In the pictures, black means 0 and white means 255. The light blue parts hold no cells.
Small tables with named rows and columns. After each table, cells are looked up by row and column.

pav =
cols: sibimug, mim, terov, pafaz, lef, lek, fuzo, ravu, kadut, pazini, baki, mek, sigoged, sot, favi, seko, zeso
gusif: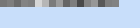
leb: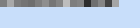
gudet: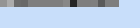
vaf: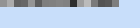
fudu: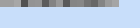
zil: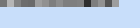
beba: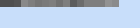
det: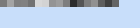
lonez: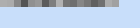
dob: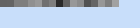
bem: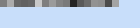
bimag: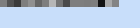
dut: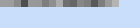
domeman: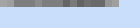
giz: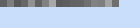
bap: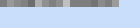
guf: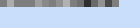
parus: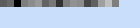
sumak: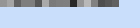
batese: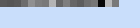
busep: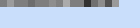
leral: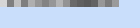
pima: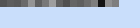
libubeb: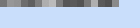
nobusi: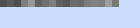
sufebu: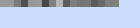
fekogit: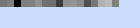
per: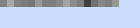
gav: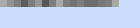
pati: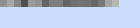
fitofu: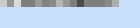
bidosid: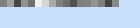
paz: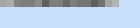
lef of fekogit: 128
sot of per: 113
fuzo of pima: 120
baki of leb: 126
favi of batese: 7
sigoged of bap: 126
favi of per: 134
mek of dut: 135
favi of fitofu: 126
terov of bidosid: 71
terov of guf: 126
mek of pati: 114
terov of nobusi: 78
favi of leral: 151
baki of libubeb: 90
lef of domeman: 126
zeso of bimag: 131
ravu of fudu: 131
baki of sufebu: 126

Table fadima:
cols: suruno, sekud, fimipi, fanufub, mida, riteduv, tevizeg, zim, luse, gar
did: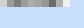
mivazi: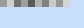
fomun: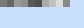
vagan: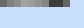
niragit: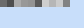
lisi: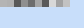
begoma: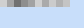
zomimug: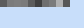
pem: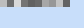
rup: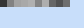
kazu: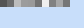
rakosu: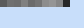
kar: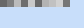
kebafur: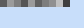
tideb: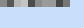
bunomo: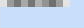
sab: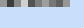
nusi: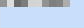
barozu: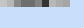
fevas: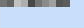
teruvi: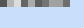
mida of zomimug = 92
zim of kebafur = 144
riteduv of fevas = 116
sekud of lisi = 177
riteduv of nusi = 212
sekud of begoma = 165
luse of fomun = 219
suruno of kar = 104
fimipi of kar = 187
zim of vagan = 59
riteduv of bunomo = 176
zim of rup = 102
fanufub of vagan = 163
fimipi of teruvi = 220
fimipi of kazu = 188
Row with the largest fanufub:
sab

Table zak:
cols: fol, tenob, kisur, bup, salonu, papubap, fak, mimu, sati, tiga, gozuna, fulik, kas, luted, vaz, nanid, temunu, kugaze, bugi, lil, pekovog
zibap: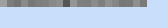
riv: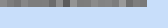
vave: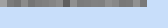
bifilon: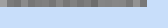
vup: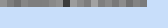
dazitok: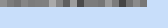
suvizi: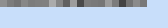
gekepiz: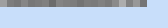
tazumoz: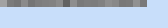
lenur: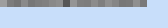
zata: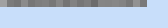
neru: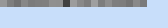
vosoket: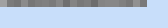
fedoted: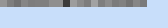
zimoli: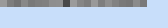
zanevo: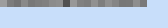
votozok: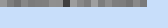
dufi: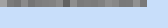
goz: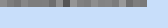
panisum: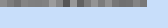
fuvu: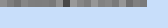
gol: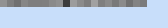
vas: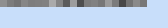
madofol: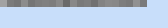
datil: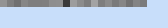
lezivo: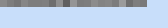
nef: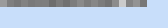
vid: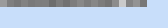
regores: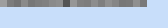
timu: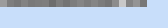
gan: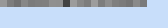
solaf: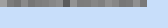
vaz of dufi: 129
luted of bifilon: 109
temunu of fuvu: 122
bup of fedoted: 134
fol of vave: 161
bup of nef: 130

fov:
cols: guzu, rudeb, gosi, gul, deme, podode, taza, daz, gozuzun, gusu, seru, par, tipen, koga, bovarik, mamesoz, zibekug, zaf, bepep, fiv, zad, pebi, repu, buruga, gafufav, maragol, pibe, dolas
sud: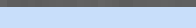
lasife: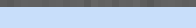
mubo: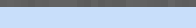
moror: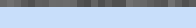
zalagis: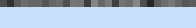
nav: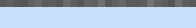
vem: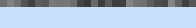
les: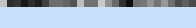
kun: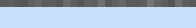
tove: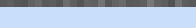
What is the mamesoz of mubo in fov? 95
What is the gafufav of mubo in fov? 100
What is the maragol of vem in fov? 98
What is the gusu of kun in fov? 106
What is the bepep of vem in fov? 131
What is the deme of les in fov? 45
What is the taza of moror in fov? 93
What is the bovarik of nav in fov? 112
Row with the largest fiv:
zalagis

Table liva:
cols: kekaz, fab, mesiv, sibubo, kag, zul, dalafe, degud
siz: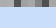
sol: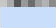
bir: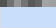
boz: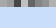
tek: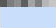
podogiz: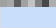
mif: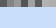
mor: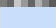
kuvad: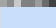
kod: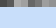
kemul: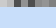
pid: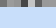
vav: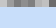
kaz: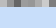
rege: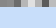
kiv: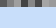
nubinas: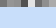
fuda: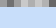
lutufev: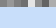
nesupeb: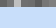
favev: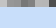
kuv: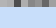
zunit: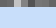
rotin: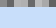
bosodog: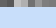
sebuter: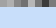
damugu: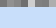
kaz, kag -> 151
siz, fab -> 175
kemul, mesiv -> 80
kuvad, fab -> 140
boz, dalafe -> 146
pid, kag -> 197
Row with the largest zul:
fuda

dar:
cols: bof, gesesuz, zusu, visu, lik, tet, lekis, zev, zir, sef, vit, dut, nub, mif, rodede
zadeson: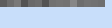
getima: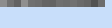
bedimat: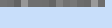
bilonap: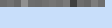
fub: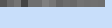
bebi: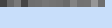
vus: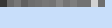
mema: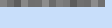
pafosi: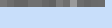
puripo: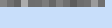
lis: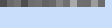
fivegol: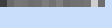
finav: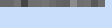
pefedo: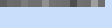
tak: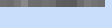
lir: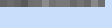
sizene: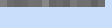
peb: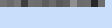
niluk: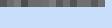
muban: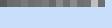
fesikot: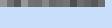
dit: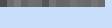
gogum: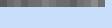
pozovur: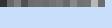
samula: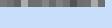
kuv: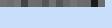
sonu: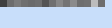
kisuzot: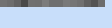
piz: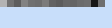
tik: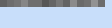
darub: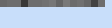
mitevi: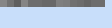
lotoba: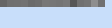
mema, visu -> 136
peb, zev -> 106
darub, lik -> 109
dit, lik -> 110
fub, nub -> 111
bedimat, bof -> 115
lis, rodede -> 108
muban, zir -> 137
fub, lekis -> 128
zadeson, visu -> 83
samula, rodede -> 111
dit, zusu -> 122
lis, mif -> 156
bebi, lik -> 110
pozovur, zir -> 120
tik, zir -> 119
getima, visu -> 143
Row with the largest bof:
piz

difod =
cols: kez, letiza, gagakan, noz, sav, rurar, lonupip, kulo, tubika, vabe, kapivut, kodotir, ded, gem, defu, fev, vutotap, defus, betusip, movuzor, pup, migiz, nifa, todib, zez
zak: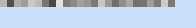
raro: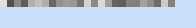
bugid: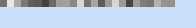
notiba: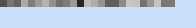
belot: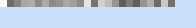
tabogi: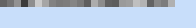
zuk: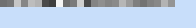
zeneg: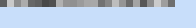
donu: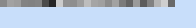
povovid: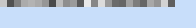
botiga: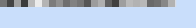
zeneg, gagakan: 141
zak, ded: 150
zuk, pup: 114
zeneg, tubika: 177
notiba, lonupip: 178
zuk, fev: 132
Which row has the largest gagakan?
zuk

